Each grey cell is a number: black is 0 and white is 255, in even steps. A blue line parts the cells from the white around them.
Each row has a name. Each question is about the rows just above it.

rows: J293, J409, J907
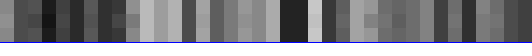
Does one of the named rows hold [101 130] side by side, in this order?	no
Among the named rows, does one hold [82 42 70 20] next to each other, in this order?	no
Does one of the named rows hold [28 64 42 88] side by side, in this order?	yes

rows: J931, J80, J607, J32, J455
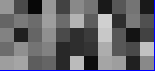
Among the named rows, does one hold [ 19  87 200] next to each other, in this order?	no
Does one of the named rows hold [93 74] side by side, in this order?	no
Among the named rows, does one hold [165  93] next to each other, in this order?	yes
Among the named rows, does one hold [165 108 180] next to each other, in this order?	no

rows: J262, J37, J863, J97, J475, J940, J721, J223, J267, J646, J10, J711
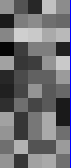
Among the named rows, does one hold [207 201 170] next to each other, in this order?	yes
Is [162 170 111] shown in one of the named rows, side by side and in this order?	yes
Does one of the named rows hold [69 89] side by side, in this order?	yes
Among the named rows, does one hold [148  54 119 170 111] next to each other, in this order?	yes

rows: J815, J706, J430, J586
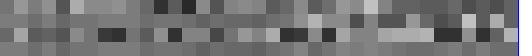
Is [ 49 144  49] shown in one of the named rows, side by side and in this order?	yes
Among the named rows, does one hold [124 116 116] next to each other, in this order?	no
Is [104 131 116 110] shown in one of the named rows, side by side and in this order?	no
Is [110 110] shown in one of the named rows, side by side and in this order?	yes
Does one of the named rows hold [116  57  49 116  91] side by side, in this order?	yes

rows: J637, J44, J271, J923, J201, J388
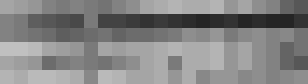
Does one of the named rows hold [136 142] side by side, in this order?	yes
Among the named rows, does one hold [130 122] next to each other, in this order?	yes
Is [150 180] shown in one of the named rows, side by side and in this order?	no
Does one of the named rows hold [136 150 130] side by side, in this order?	no

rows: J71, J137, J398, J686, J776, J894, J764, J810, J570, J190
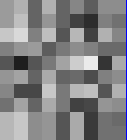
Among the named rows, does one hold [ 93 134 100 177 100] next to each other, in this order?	no
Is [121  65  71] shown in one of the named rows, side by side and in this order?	yes
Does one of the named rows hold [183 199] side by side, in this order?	yes
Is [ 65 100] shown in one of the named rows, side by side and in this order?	no

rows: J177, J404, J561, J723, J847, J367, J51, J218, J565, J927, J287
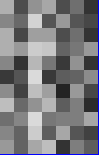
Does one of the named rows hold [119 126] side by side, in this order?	yes
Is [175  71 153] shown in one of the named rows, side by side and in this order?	no
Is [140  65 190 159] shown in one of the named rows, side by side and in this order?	yes
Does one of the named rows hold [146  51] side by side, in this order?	yes
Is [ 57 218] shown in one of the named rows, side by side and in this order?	no

